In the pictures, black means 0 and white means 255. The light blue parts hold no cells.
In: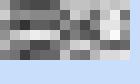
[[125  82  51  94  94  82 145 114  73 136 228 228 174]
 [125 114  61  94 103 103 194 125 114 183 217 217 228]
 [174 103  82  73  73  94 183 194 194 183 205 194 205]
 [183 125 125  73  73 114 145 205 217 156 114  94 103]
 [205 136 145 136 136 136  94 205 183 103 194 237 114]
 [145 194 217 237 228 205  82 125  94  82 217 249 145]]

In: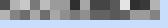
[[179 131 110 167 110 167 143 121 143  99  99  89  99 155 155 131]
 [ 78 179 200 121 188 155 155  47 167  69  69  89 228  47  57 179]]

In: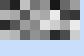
[[181 169  86 181 169 234  65  54]
 [193 181 105 146 128  42  76 205]
 [ 42  86 157 137 224 205 169 234]
 [ 76  32 193 116 146  23 105 157]]

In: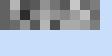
[[ 98 146  44 134 169 146 134 158 190 107]
 [ 98 181  77  89 146 116  89 199 107 125]
 [ 98 107 146  89 181  77 169 169 158 125]]

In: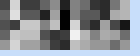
[[ 70 212  61  61 100 140  33 130 109  52  43 118 181]
 [100 223  89  89  33 161   2 130  89  89  43 171 181]
 [151 212 161 161 118  61  43 191 171 151 151 109 151]
 [100 200 191 191  80  52  61 241 181 130 171 161 109]
 [ 80  61 200 200 130 191   2 212  80  43 161  70  22]]

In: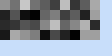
[[ 33  84  14   2 102 126  63  93  33 159]
 [ 42  53  84  73 135 190 102 135 178  42]
 [ 24 169 147 126  14  73  33   2 159 159]
 [147 114 199 114  93  63 190  53  93 169]]
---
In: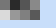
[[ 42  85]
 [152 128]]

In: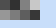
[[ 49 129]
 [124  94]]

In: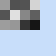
[[ 81  83]
 [224 135]]

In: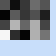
[[14 55]
 [91 54]]

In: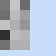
[[197 106]
 [187 158]]

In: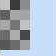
[[ 59 140]
 [167 164]]

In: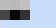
[[185 193]
 [  9  50]]
